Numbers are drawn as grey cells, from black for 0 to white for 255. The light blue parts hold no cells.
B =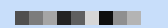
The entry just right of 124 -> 165
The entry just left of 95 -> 35

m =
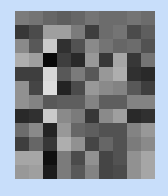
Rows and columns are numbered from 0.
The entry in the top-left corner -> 123
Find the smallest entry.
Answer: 9
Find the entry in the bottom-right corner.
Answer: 166
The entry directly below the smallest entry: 215
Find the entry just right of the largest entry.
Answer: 35
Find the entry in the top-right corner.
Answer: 108
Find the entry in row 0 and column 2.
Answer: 102
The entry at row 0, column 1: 116
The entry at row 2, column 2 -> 202
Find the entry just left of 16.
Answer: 166
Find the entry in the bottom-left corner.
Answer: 152
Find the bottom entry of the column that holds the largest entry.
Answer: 28
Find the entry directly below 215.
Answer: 221
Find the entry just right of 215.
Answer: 88
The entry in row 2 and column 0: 138
